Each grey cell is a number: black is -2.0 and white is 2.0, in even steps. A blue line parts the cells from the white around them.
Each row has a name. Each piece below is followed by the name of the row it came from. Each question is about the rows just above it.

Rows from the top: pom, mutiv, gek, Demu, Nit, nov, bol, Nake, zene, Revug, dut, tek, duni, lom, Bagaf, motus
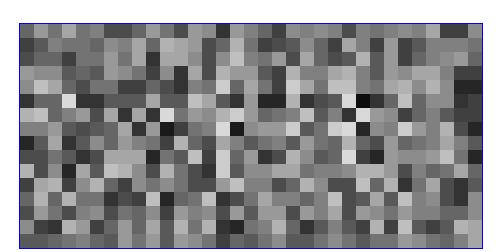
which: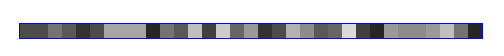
Revug
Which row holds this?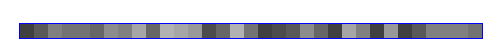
mutiv
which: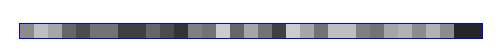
Nit
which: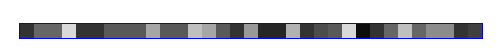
nov

